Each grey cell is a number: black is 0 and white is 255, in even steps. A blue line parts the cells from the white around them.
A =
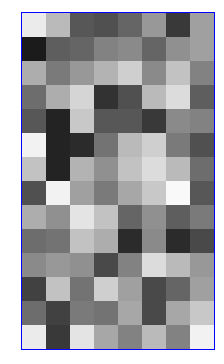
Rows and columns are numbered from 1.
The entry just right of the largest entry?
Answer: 87
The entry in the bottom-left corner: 235
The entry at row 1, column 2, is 186
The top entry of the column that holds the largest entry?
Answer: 57
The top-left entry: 235
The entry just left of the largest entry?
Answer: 200
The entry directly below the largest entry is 94
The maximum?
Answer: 249
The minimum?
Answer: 27
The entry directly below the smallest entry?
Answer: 173
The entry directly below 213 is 200
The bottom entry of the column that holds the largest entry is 130
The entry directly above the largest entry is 186
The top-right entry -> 160
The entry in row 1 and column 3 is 87
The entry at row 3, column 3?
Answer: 152
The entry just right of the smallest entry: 94

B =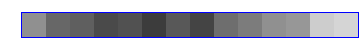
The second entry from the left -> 103
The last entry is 213
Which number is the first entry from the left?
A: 144
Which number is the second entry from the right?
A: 205

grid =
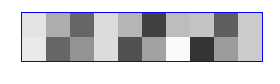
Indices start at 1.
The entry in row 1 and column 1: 227
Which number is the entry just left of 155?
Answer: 53
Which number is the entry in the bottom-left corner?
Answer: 233
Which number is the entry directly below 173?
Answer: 102
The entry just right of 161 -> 249
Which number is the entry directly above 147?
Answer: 102
